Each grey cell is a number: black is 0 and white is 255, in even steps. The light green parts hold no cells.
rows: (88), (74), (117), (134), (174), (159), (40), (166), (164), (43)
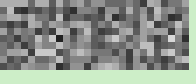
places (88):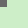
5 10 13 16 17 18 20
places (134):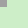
6 8 11 13 21
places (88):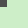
24
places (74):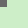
1 7 20 26
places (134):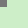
10 19 25

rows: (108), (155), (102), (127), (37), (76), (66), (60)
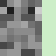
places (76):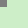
3
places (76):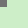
2 4 6
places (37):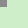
3 4 5
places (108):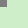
4
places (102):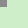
3
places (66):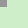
3 5 6
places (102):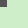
1 2 4 5

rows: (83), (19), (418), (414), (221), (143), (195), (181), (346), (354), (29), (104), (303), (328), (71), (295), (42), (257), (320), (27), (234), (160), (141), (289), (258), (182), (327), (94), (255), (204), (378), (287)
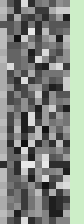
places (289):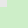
4 5 7
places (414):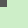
1 2 8 9 10
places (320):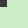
2 5
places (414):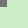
3 5 7
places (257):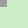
3 7
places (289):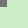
2

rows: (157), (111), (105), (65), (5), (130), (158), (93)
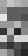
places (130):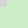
1 3 4
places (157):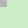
3
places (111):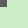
2 3 4
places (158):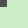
1 3

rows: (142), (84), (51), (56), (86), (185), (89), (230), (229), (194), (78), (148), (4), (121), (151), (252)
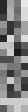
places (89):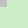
1 2
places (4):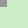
1 3
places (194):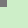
2 3
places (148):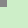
1 3
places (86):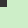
2
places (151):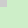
1 2 3 4

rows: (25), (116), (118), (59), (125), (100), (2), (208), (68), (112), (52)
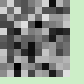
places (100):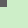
1 4 5 7 10
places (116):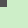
4 7 8 10
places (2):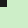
3
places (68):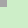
4 8 9
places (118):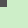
1

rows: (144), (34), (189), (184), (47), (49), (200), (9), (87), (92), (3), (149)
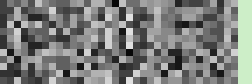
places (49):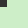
1 9 10
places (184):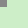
5 9 17 21
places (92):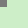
7 11 16

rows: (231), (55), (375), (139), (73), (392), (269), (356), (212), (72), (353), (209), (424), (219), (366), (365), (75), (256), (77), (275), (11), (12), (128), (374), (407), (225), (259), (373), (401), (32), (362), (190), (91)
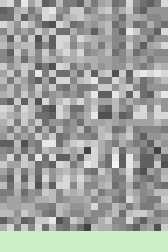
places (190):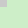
6 7 11 16
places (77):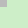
3 5 9 12 15 19
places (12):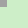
5 8 9 11 19 20
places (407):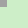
1 11 16 18 22
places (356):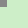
1 4 6 8 13 18 21 23 24
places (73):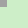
4 7
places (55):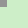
9 14 22 23 24

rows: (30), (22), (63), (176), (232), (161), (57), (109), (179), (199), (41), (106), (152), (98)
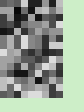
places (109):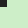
7
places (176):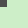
2 8
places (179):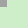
1 2 9

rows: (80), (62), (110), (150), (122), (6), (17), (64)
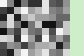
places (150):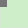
3 5
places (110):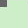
9 10
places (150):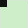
4 7 8
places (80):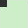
5 6

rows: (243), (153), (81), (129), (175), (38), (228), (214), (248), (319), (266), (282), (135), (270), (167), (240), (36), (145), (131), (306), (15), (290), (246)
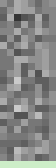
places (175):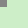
1 2 5 8
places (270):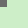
3 7
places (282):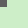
1 6 7
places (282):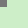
2 4 5 8
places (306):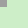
6
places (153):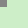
7 8

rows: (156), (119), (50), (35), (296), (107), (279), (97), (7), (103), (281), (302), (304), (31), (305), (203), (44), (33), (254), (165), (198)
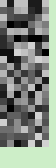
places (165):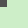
1 3 4
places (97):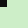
1 2
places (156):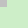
1 3 4 7
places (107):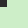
1 4 7
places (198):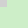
5 7
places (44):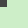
4

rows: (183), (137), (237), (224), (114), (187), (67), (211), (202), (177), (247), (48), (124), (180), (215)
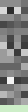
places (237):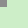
1 2 4
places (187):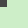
2 4
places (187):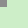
1 3
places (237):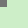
3
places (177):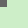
1 2 3
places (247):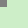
1 3

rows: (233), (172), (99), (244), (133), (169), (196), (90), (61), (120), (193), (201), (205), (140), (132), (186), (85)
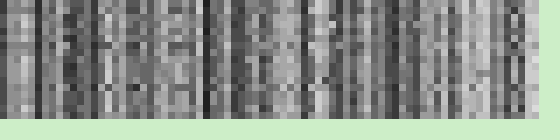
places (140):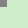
7 20 21 43 50 52 66
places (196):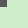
12 15 16 22 25 26 28 31 34 35 51 52 56 60
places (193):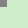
8 17 24 32 55 69
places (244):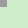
2 25 26 29 33 43 47 50 58 62 68 74

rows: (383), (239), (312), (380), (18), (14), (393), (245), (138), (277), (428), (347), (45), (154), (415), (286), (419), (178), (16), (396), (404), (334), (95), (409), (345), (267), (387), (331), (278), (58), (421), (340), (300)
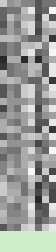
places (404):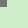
7
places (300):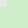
8
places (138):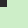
1 4 6

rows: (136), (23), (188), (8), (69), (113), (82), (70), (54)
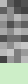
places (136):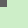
2
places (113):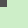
1 4

